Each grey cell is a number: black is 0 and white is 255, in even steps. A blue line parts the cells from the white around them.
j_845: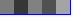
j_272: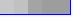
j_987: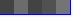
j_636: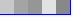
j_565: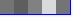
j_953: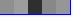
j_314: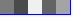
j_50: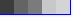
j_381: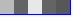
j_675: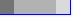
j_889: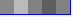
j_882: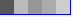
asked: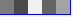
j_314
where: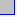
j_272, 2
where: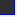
j_953, 3
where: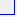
j_314, 3
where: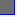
j_987, 2
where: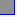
j_953, 1
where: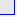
j_381, 3

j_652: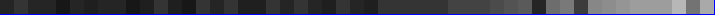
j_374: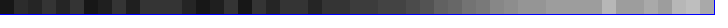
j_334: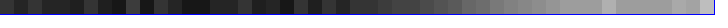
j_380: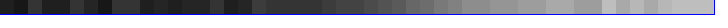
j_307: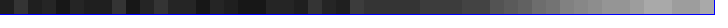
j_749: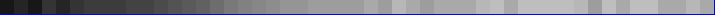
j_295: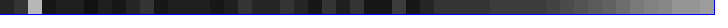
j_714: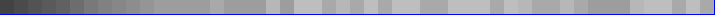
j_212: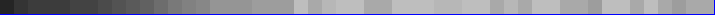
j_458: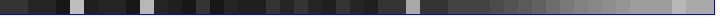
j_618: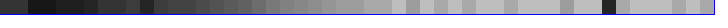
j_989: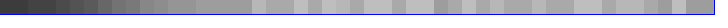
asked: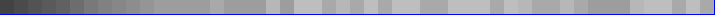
j_714
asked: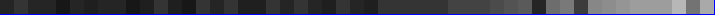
j_652
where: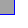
j_334, 50
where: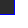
j_374, 2
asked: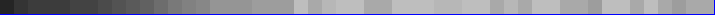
j_212
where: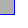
j_334, 44

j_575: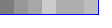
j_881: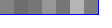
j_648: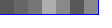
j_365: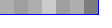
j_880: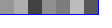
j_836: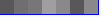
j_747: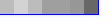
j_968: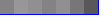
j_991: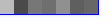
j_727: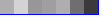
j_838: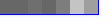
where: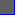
j_991, 6
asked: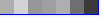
j_727
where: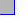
j_881, 6
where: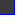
j_727, 7
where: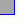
j_575, 3

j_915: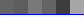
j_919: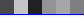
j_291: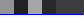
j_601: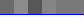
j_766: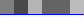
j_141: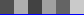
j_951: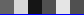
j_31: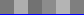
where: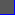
j_601, 3
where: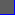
j_915, 2
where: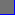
j_31, 3

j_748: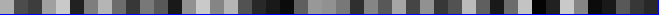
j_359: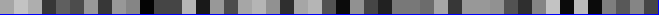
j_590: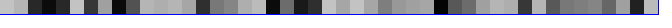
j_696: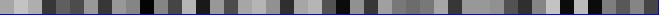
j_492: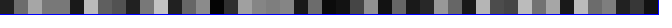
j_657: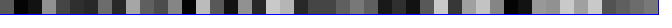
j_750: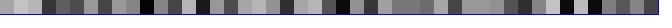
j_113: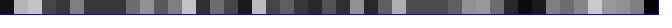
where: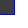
j_748, 3
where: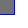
j_492, 39
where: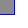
j_492, 15

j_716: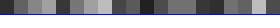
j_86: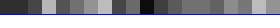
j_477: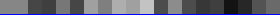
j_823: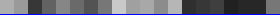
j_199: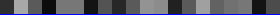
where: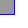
j_823, 2
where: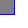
j_477, 8

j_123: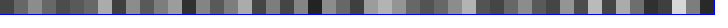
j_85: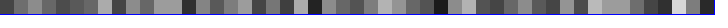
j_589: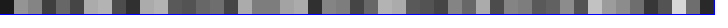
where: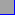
j_589, 21
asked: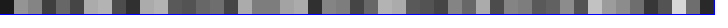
j_589
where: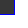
j_589, 47
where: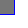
j_85, 20
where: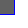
j_589, 40

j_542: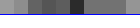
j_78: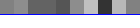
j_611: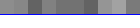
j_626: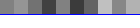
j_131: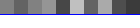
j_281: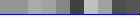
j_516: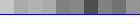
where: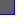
j_542, 5
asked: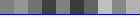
j_626
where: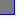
j_611, 10
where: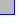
j_78, 9
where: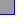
j_542, 1

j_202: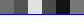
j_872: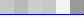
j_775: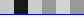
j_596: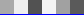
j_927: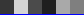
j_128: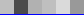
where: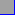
j_596, 5
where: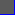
j_596, 6
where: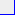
j_596, 2
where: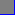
j_927, 6
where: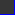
j_927, 1

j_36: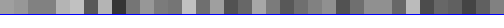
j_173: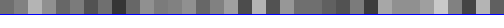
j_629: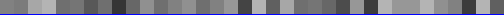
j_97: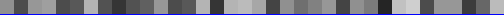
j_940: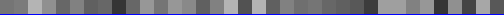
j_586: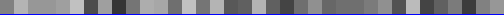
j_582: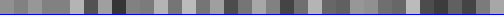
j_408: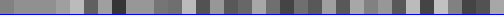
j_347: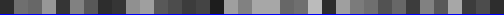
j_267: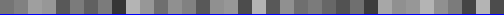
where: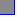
j_940, 14
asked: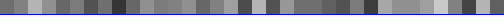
j_173
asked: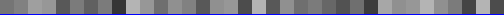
j_267
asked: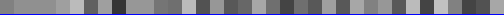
j_408
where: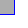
j_586, 11

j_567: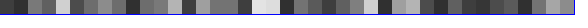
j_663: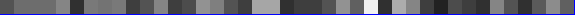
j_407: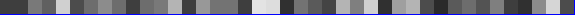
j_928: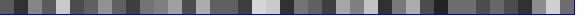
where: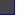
j_407, 24
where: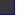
j_567, 35
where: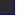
j_407, 32
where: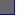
j_928, 36
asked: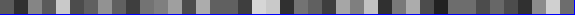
j_928
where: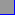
j_407, 15

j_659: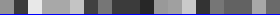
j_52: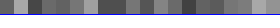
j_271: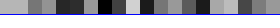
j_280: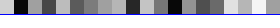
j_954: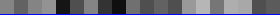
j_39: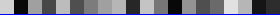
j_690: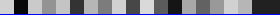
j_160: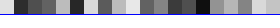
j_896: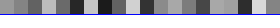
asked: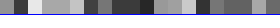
j_659
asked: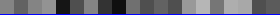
j_954
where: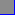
j_896, 12
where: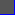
j_52, 11
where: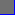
j_954, 10
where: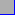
j_954, 17

